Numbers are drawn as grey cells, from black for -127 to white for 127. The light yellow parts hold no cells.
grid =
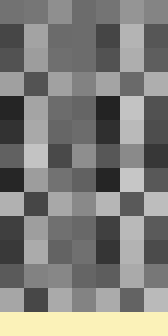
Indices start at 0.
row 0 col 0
-13
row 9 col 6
-37
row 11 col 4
-34
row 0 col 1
-9
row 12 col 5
-28
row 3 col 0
32
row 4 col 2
-19
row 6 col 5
10
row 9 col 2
-15
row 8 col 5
-38
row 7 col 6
-39
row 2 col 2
-16
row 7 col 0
-89
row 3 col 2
33
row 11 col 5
42
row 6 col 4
-40
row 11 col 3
-26
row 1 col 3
-19
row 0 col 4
-11
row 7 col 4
-90
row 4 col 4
-92
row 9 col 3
-23
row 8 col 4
54
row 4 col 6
-46
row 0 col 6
4
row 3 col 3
2
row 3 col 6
46

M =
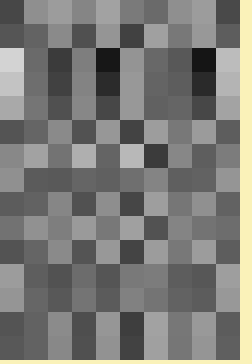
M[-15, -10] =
-56
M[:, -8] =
[28, 10, -68, -62, -47, 10, -12, -38, 6, -1, 10, -45, -39, 11, 8]
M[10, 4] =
24
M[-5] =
[-44, -26, 10, -43, 24, -59, 28, -7, 28, -34]
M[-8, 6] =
4
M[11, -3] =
-34
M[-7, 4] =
14
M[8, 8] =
16
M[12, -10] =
21
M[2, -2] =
-106
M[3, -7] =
3
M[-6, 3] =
26
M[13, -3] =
-8
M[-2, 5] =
-65
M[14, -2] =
21
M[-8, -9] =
-36
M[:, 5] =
[-5, -62, 20, 24, 24, -60, 56, -16, -57, 32, -59, -6, 1, -65, -61]
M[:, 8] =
[28, 24, -106, -85, -56, 27, -33, -29, 16, -12, 28, -40, -35, 25, 21]
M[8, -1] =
-29
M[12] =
[21, -25, -39, -11, -36, 1, -11, -29, -35, 24]
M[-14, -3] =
-7
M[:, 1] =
[15, -28, -21, -17, -10, -26, 34, -36, -29, 17, -26, -33, -25, -29, -29]
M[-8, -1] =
21
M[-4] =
[28, -33, -45, -19, -42, -6, -3, -34, -40, 30]
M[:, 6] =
[-21, 32, -23, -27, -30, 29, -68, 4, 30, -45, 28, -3, -11, 34, 32]

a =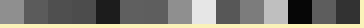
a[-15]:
15
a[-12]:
-51
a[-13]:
-48
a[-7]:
102

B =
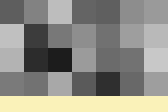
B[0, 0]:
-33
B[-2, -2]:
-13
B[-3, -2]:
30
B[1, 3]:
14
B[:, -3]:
[-32, -14, -20, -80]
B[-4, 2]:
61
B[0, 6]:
26
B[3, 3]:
-37
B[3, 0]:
-5

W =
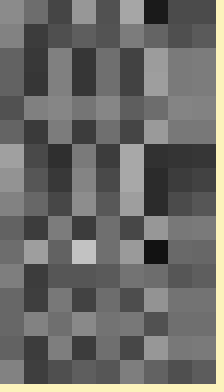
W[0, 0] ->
10
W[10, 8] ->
-25
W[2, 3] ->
-74
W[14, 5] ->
-56
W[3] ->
[-29, -73, 0, -74, -15, -61, 29, -6, -4]
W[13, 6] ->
-45
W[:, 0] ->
[10, 3, -29, -29, -46, -26, 32, 19, 3, -28, -18, -2, -24, -25, -29, 2]
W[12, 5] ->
-51
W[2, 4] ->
-15
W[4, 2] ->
7
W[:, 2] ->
[-59, -47, 0, 0, 7, -4, -80, -72, -56, -3, -28, -41, -8, -17, -2, -48]
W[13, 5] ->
-7
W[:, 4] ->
[-45, -43, -15, -15, 7, -17, -67, -54, -39, -16, -17, -38, -19, -12, -15, -41]
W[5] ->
[-26, -69, -4, -67, -17, -58, 26, -8, -7]
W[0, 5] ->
39
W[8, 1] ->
-25
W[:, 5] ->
[39, -3, -60, -61, -33, -58, 41, 41, 30, -56, 26, -11, -51, -7, -56, -1]
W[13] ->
[-25, 2, -17, 9, -12, -7, -45, -15, -17]
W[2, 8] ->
-4
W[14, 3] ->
-68
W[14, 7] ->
-8
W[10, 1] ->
30
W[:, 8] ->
[-52, -38, -4, -4, 3, -7, -73, -60, -42, -5, -25, -33, -11, -17, -5, -36]
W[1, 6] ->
-27
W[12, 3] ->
-61

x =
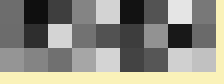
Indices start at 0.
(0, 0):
-18
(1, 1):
-81
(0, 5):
-109
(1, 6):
18
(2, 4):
84
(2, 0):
21
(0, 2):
-65
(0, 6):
-44

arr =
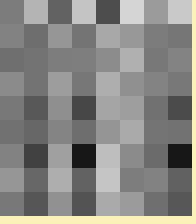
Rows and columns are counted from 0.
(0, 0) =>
-3
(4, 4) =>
37
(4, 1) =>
-39
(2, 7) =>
3
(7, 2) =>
46
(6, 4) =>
62
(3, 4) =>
46
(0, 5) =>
85
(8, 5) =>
27
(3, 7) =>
-7
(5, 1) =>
-24
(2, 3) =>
-1
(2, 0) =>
-16
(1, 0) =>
2
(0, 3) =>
68
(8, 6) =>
-16
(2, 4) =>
12
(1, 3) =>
-11
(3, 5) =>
16
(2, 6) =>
-7
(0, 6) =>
27

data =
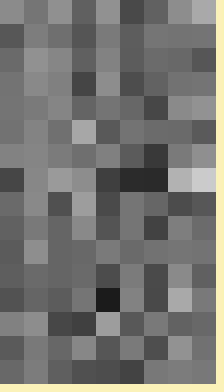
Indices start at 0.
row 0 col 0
11
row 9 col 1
-6
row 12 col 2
-35
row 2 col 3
-31
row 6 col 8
15
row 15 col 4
-50
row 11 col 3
-21
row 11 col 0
-33
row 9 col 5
-10
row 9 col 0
-30
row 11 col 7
10
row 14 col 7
18
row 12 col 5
2
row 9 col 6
-61
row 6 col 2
-4
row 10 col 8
-12
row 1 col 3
-42
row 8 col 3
29
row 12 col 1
-26
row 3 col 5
-50
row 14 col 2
-24
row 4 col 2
5
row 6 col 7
-5
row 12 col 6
-54
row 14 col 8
-14
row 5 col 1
3
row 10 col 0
-36
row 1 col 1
-2
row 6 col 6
-70
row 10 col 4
-5
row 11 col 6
-53
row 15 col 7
-3
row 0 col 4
17
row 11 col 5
-4
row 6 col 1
5
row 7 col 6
-85
